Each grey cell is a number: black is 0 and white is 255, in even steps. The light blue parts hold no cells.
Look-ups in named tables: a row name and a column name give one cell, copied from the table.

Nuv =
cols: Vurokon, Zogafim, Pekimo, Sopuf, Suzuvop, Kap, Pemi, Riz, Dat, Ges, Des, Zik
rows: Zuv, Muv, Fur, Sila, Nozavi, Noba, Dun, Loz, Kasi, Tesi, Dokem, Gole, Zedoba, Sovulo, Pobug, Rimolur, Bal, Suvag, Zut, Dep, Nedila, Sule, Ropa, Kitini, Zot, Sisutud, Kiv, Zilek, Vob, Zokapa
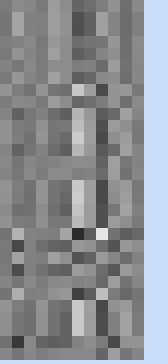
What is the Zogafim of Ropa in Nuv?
76
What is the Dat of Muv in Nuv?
159
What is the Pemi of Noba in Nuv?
125
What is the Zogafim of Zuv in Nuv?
139
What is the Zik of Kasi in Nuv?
138
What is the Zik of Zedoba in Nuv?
132
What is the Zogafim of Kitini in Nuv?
118
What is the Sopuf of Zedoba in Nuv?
131
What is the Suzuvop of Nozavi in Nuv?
159
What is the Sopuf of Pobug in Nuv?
124
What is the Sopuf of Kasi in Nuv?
122
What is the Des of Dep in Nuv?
94
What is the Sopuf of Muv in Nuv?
127
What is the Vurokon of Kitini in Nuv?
133
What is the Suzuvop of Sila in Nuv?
151
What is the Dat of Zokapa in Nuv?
101
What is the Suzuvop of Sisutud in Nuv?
116
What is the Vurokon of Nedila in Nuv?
121
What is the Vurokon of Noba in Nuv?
131
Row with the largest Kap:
Dep

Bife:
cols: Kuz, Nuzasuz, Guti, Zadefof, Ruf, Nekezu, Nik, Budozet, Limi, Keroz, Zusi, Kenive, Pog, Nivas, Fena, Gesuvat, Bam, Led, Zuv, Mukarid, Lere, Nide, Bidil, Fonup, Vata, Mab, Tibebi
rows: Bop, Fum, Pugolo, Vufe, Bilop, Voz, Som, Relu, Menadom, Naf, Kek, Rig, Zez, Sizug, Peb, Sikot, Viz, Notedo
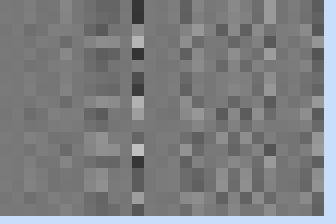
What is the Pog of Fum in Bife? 122
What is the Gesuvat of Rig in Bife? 111
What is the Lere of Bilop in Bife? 122
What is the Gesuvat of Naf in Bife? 137
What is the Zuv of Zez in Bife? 121
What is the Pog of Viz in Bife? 121
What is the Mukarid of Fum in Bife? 134
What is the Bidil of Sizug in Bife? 154
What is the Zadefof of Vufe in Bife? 124
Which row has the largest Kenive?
Zez

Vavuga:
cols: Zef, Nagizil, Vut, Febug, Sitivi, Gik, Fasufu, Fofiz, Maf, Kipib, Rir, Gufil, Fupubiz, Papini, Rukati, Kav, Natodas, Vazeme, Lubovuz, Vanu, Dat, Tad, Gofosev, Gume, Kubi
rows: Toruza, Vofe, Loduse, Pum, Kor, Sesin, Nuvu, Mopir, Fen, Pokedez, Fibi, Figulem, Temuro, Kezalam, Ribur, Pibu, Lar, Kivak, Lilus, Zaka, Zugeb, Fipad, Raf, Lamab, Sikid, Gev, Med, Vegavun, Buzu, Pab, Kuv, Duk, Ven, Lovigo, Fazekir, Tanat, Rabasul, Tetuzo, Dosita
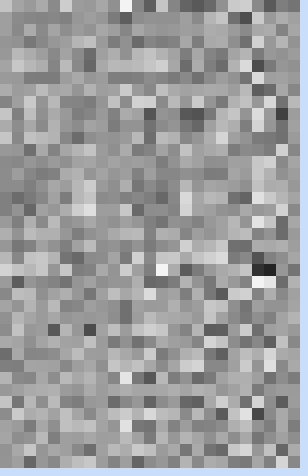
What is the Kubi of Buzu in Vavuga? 136
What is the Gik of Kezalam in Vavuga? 144
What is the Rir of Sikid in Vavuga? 167
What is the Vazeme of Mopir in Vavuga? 170
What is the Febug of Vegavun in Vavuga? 156
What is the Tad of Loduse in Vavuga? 168
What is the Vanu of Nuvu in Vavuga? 146
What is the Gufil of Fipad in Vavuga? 208
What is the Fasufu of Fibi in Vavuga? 140
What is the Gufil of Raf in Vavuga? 159
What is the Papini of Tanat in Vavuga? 168

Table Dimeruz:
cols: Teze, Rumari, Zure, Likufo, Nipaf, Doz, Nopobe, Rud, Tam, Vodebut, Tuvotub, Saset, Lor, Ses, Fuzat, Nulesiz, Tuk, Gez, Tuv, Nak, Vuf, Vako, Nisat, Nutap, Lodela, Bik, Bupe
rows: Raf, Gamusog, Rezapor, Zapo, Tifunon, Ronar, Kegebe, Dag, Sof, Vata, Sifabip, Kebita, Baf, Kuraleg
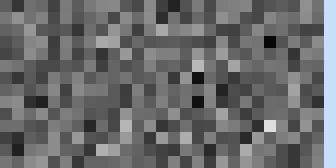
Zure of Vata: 109
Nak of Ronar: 164
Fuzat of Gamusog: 114
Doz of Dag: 65
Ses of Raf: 64
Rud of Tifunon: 99
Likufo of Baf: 127
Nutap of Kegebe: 114
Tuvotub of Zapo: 78
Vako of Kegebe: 82
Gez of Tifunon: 102
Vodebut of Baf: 160
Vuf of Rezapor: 93
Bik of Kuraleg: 97
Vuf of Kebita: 41
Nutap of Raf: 92

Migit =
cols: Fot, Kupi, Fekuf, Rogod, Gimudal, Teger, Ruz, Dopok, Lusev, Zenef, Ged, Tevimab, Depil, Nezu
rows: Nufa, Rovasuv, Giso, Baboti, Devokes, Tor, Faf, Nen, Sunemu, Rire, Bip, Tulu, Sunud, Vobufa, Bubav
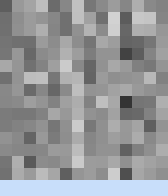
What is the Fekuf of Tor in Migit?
113
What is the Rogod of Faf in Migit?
191
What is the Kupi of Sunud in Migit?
134
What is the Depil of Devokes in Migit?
132
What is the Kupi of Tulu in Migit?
137
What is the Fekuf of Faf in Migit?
189
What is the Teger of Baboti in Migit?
168
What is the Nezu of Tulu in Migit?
156
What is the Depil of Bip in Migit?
95
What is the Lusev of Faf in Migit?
155

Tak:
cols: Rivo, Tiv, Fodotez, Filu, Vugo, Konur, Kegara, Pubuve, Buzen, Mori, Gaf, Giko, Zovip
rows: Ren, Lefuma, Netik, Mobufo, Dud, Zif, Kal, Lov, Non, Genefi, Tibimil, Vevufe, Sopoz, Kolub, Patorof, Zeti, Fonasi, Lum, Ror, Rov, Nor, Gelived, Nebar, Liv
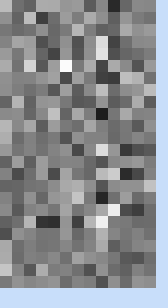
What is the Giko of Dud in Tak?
111
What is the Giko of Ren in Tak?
137
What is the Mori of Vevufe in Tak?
105
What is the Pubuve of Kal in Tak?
122
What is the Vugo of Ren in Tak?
170
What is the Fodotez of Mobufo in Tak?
157
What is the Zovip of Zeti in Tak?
193
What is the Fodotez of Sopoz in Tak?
130
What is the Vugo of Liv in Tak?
147
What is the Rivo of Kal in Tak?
144
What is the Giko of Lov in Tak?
149
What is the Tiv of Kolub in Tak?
157
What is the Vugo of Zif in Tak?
157
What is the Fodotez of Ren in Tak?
98
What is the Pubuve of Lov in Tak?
137
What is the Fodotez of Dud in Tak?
161
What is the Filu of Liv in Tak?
140

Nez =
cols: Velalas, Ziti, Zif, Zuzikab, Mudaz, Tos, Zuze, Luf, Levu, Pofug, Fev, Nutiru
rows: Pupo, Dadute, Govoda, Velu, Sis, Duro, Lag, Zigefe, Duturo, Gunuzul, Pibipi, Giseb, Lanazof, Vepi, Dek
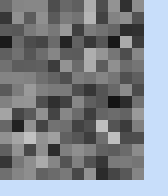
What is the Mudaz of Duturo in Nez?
47
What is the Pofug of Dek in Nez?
69
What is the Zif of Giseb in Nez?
193
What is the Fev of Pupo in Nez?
48
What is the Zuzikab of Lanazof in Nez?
143
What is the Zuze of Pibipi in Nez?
66
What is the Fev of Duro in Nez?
108
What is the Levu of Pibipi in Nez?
190
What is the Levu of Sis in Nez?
149
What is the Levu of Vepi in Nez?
55
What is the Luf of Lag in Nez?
117
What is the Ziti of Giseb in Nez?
165

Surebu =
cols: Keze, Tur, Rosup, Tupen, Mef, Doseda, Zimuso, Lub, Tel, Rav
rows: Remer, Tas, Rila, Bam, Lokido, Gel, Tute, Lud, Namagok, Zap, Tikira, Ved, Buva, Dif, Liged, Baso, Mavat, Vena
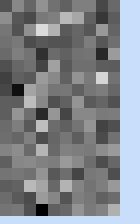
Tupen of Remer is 146
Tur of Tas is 87
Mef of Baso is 104
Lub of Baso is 115
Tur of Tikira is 126
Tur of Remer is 136
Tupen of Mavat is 155
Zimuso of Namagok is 148
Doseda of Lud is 119
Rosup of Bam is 76
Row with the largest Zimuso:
Tas

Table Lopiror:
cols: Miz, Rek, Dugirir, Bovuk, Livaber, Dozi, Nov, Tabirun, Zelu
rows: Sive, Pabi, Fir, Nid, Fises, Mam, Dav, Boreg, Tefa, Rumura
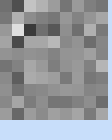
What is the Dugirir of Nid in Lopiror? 167
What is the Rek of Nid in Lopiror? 74
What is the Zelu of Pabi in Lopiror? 166
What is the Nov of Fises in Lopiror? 149
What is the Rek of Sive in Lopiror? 79
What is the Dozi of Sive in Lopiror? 117
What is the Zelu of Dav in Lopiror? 126
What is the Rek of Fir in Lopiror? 223
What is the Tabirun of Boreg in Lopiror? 133
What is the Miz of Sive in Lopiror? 112
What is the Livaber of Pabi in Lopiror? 119
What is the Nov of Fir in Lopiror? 111

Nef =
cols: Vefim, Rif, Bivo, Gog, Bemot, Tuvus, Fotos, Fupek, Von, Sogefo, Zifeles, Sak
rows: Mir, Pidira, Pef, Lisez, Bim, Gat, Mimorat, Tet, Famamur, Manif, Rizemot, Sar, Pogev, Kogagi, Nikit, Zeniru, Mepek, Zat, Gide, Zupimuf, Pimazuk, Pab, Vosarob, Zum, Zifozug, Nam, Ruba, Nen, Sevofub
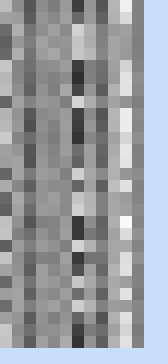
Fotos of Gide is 55
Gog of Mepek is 147
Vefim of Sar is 203
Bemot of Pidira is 136
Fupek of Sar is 135
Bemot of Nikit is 151
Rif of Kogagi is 162
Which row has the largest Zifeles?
Gide

